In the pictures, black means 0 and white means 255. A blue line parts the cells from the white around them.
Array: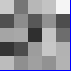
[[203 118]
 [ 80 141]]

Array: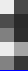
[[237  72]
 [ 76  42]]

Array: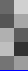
[[105 208]
 [ 85 167]]

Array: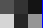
[[ 82  51]
 [213  38]]

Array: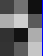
[[ 66 114]
 [174 207]]

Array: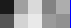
[[ 26 160]
 [ 86 211]]

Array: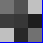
[[115  82]
 [ 60  55]]

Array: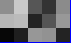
[[142 201]
 [182 187]]
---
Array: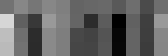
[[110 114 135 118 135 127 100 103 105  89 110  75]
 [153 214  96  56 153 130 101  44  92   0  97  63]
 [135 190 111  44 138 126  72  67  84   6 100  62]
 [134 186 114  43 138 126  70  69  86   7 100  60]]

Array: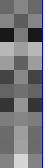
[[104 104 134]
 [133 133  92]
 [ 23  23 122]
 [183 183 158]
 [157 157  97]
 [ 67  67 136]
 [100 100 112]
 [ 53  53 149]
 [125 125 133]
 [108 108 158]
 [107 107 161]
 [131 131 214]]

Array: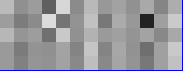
[[173 186 144 156  95 215 139 185 152 162 145 169 133]
 [202 157 124 139 220 117 147 193 120 171 152  35 159]
 [168 183 149 157 112 201 145 178 154 160 148 163 136]
 [201 154 123 147 144 163 132 197 132 167 146 111 160]
 [193 154 129 149 146 162 137 190 137 165 148 120 160]]

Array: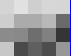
[[214 212 225 207 215]
 [106 206 171 171 184]
 [ 53 139 137 110 129]
 [151 199  74  95  77]]

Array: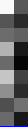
[[ 87 249]
 [ 43  85]
 [ 97 108]
 [ 25 179]
 [  6 106]
 [ 65 197]
 [ 44 143]
 [113  79]
 [ 24 106]]

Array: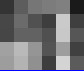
[[ 26  52  93 118 124 128]
 [ 63  71 107  81  62 202]
 [ 86  70  98  98  80 200]
 [ 64 161 185 149  84 158]
 [ 91 157 179 144  61 212]]

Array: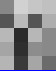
[[192 135 209 198]
 [174  85 186  85]
 [137 184  42 183]
 [137 165  47 141]
 [107 181  58 166]]

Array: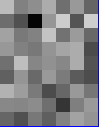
[[101 187 129 142 172 111 153]
 [206 109  80   5 150 205  84]
 [104 162 121 130 195 114 155]
 [ 75 152 129 120 148 165 172]
 [ 83 112 190 134 145 135 172]
 [ 77  96 149 105 153 123  91]
 [118 178 157 122  76 103 153]
 [154 136 134 140 111  53 127]
 [148 102  80 120  95 130 163]]
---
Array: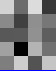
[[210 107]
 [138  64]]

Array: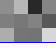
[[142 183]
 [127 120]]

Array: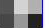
[[ 83 211]
 [ 71 152]]

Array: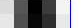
[[219  86]
 [231  80]]

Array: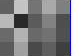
[[ 96 195]
 [184  41]]

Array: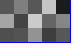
[[ 87 127]
 [165  68]]

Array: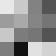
[[232 201]
 [156 169]]
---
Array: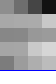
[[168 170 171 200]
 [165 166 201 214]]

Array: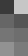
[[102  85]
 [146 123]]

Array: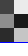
[[142  25]]

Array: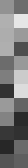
[[176 230]
 [175  78]
 [126 203]
 [154 100]
 [ 55  49]
 [ 84  95]]

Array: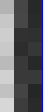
[[199  71  42]
 [201  45  55]
 [209  57  57]
 [215  61  42]]

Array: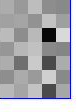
[[161 165 146 194 159]
 [150 183 193 137 133]
 [142 171 154 207 137]]

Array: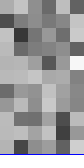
[[ 77 125 141 121 135 196]
 [186 106 125 131 142  98]
 [185 187 197 169 172 130]
 [151 186 142 201 155 134]
 [186 190 163 194  64 152]]

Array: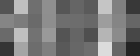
[[133 124 106 142 110 109 104 157 133 102]
 [ 53 165 109 127  89 103 110 220 102  35]]

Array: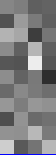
[[ 82 155 122  95]
 [139  96 182  95]
 [141  99 121  46]
 [151 125 151 145]
 [146 144 184 122]]
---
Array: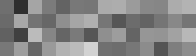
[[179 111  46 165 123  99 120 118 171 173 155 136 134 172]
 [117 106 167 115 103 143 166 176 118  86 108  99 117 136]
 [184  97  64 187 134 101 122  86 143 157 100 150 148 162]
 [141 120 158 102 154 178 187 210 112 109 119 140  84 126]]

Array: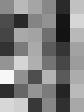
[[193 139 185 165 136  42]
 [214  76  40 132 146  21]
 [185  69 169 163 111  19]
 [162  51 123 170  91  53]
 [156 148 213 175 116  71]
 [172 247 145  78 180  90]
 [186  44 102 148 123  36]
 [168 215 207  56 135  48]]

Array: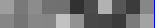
[[135 158 121 140 113 112  49  75 178  86  59]
 [163 134 117 135 134 194 146  72  69  59 123]]

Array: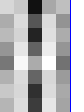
[[191 215 200  17 168]
 [147 172 219  86 219]
 [172 186 212  35 223]
 [149 149 230  98 236]
 [114 119 248 171 255]
 [155 177 219 101 215]
 [169 200 215  48 219]
 [164 181 220  60 230]]

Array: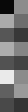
[[140   8]
 [109 170]
 [ 56  86]
 [133 173]
 [ 67  82]
 [139 234]
 [154  96]
 [ 52  73]]

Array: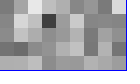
[[218 123 165 232 190 175 135 150 122]
 [133 134 214 192  63 156 202 134 136]
 [144 139 194 173 142 153 179 122 162]
 [117 115 108 139 147 177 193 120 179]
 [157 175 176 190 140 155 153 178 169]]

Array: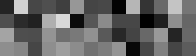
[[118  36 209  71  79  63 151  69  72   2 182  52 105 196]
 [102  79  43  33 175 217  11  86 139  71  71   1  31 143]
 [104 164  78  77 148 111 121 145  89  40  68 104 153  36]
 [ 92 142 134  70 142 158 140 113 125 148   8  71 128  69]]
